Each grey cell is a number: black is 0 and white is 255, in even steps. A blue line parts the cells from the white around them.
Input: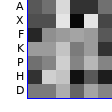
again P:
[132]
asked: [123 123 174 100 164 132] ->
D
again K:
[155]
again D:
[123]
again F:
[155]
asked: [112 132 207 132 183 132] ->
P

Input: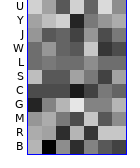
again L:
[110]
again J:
[150]
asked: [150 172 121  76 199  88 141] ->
M
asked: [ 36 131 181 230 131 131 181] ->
G
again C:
[76]
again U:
[209]

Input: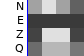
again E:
[58]
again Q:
[183]
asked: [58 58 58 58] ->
E
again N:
[162]
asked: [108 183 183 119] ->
Q

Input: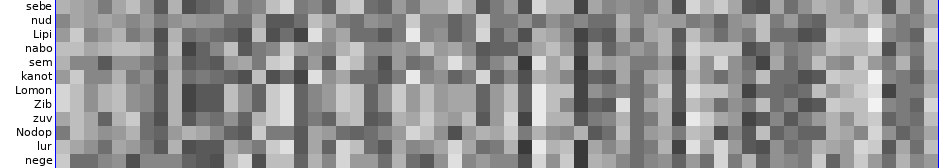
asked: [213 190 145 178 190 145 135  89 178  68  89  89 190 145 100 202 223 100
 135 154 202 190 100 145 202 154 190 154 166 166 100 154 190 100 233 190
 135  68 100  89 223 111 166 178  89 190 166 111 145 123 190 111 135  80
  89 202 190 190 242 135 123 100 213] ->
Zib
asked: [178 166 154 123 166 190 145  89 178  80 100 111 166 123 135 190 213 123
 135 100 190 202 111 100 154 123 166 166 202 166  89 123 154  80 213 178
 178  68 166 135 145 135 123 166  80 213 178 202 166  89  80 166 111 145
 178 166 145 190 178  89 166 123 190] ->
sebe

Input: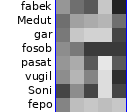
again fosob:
[58]
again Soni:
[69]
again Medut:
[111]
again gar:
[210]
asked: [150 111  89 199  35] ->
fabek

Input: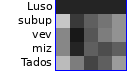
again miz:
[95]
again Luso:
[36]
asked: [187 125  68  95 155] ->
Tados
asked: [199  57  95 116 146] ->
subup

